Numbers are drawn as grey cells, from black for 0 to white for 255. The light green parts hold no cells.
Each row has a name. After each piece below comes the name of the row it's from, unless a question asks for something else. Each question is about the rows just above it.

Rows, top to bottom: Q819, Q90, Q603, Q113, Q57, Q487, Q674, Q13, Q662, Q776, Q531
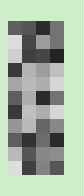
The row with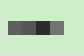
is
Q819
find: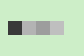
Q113
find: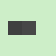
Q603
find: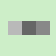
Q13
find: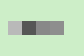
Q776

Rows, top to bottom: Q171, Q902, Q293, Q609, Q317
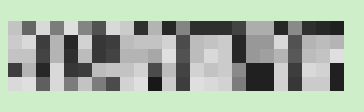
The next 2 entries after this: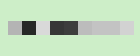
[ 75 188]
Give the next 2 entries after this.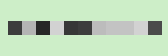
[188 195]

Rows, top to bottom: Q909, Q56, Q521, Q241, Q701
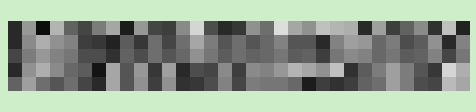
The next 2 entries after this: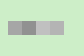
[174  41]
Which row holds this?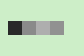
Q56
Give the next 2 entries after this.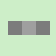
[85 55]

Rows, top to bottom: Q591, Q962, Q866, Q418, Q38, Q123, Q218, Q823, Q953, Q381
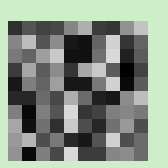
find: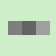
Q38
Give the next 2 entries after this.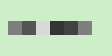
[134 121]
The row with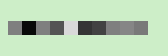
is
Q218
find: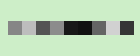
Q962

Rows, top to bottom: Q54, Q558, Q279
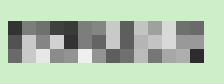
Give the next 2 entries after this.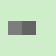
[201  94]
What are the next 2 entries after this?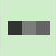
[201  94]

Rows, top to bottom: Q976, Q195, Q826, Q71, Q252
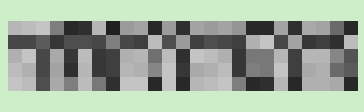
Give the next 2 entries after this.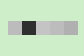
[ 55 120]
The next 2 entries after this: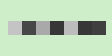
[176 182]
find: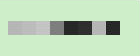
Q252

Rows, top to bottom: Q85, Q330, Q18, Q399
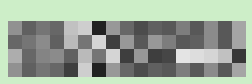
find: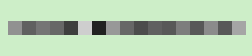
Q399
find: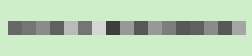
Q330
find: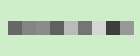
Q18
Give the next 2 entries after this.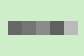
[117 213]
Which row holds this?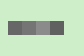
Q330

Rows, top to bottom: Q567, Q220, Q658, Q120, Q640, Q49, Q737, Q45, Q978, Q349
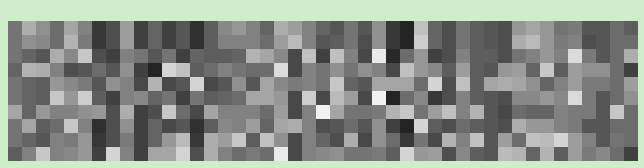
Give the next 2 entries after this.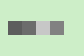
[48 78]
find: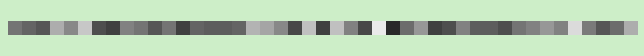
Q658
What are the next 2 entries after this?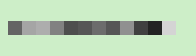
[93 78]
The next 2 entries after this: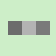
[56 78]
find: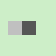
Q978
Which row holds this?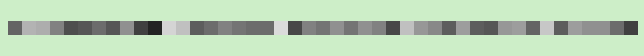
Q120
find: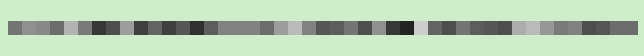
Q220

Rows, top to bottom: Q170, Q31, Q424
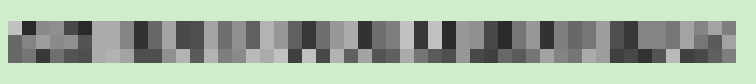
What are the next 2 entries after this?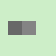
[157 138]
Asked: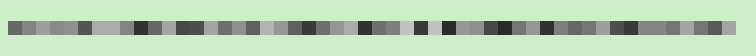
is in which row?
Q31

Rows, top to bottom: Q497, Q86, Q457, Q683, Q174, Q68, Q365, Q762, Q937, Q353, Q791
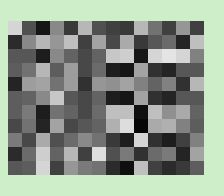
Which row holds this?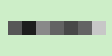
Q457
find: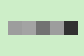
Q174
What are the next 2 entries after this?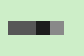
[99 72]
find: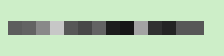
Q68
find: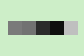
Q791
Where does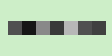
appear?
Q497
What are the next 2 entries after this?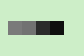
[191  64]

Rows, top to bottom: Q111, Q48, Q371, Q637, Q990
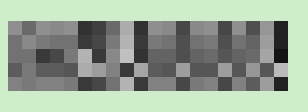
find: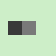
Q48
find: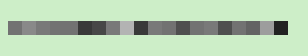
Q48
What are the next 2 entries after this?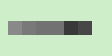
[121 179]
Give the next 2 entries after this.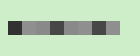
[ 79 150]

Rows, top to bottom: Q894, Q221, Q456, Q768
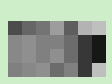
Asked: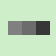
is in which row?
Q221
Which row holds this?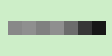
Q456
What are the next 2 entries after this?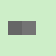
[157  94]
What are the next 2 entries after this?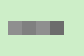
[55 23]
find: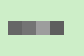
Q894
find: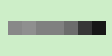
Q221
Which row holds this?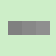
Q768

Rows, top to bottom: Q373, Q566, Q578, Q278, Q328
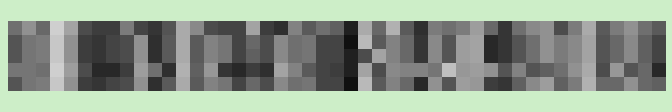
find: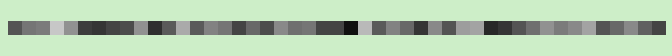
Q566
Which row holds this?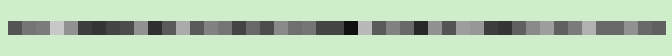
Q328
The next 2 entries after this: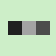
[137 130]
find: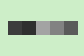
Q278
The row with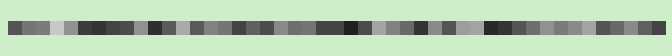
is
Q578
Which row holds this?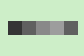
Q328

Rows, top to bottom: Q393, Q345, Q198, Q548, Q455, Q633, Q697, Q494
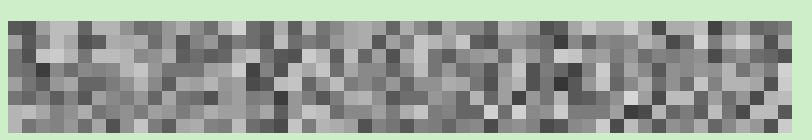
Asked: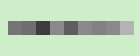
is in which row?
Q345
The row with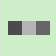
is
Q697
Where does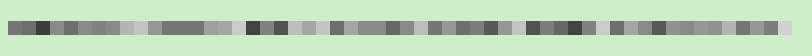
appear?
Q548
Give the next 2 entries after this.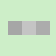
[172 203]
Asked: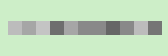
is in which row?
Q548
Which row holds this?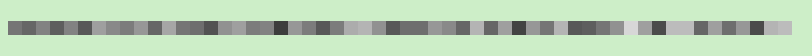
Q633
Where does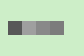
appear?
Q633

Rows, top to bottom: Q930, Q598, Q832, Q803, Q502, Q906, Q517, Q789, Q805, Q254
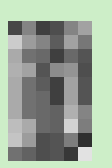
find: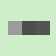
Q805
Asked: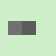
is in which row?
Q502
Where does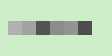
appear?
Q803
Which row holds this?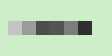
Q805
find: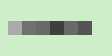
Q832

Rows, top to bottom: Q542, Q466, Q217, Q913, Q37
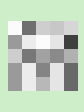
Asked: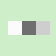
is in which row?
Q542
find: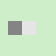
Q913
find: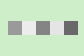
Q913

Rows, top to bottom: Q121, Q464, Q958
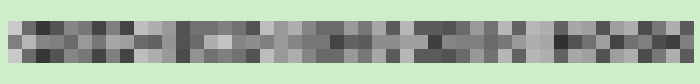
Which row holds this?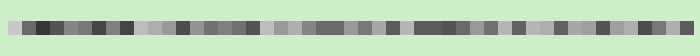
Q958
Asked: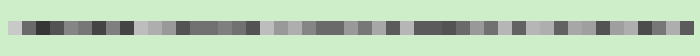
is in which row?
Q121
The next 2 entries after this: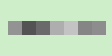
[127 153]
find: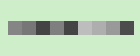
Q958
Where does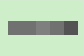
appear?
Q121

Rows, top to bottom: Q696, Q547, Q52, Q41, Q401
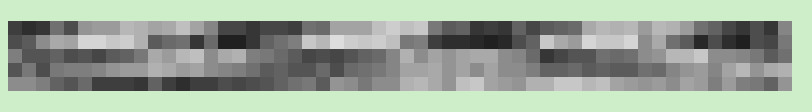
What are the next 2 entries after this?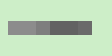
[91 98]
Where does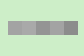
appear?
Q41
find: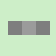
Q401

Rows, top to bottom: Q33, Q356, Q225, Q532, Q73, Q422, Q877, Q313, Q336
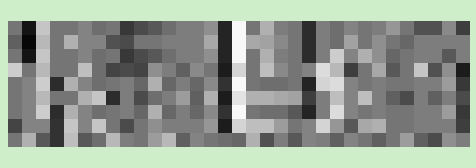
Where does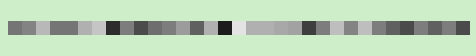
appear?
Q422
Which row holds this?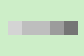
Q313
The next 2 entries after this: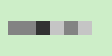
[117  75]
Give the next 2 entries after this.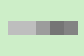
[212 150]
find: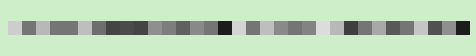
Q532
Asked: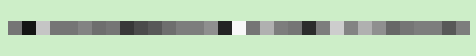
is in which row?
Q225
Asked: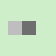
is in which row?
Q532

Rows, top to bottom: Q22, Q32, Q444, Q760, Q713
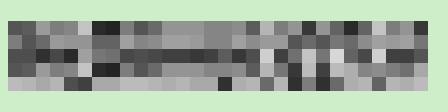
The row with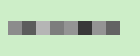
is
Q22
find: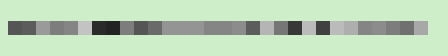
Q760
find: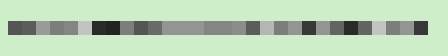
Q22
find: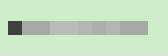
Q713
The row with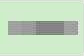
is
Q32

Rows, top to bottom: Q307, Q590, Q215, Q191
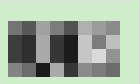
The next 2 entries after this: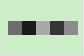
[124 108]
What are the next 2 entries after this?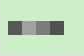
[175 155]
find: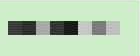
Q590

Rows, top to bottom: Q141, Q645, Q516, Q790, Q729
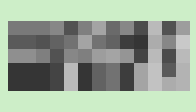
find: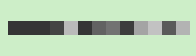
Q790
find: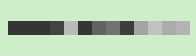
Q729
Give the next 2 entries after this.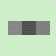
[164 106]
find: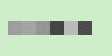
Q516

